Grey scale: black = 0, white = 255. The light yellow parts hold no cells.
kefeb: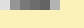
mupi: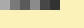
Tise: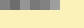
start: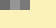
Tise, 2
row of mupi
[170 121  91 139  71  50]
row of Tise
[130 109 149 121 130 158]
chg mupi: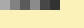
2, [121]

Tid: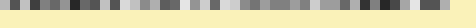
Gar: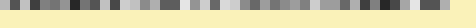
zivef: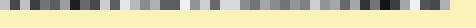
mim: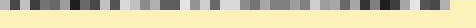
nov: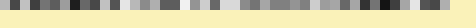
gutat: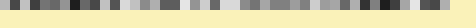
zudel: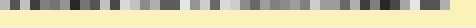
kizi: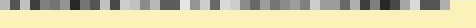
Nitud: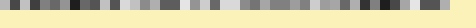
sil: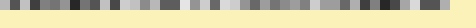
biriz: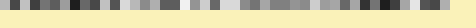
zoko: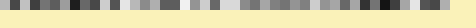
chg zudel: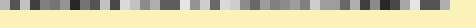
38, [128]
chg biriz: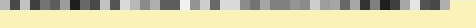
38, [116]
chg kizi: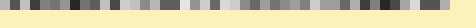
10, [84]
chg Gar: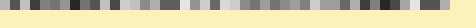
26, [104]

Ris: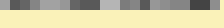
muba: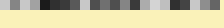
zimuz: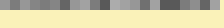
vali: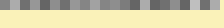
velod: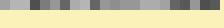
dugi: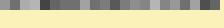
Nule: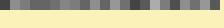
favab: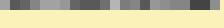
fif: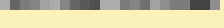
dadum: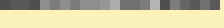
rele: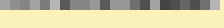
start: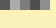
Nule, 15
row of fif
[172 101 124 133 162 172 133 101  89  79 172 172 124 133 112 162 142 124
 124  68  68 142]
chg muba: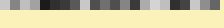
3, [200]
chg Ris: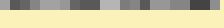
17, [142]
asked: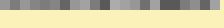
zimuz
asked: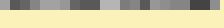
Ris
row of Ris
[162  89 101 133 162 162 151 101  89  89 181 181 124 133  89 151 142 133
 133  68  68 142]

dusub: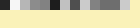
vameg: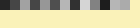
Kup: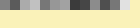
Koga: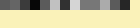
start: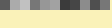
Kup, 2
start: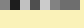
dusub, 5
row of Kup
[130  91 171 193 119 151 162  59  70 140  79 119 225]
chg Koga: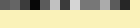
7, [49]

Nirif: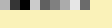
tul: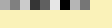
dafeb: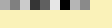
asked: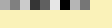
tul

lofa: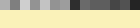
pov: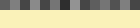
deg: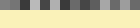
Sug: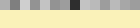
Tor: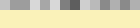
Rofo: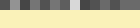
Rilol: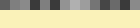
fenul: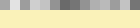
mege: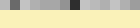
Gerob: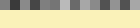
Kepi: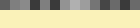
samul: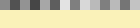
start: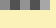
Gerob, 10
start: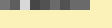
Rofo, 6
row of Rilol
[ 94 127 138  58 127  58 147 176 157 117  70 106  58 138]

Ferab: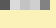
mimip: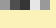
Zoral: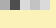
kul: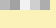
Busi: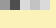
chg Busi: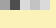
1, [153]
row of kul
[185 162 242 207 173]
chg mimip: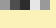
3, [54]
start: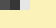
mimip, 2
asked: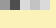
Busi
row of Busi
[153  78 218 195 218]
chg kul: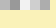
2, [162]

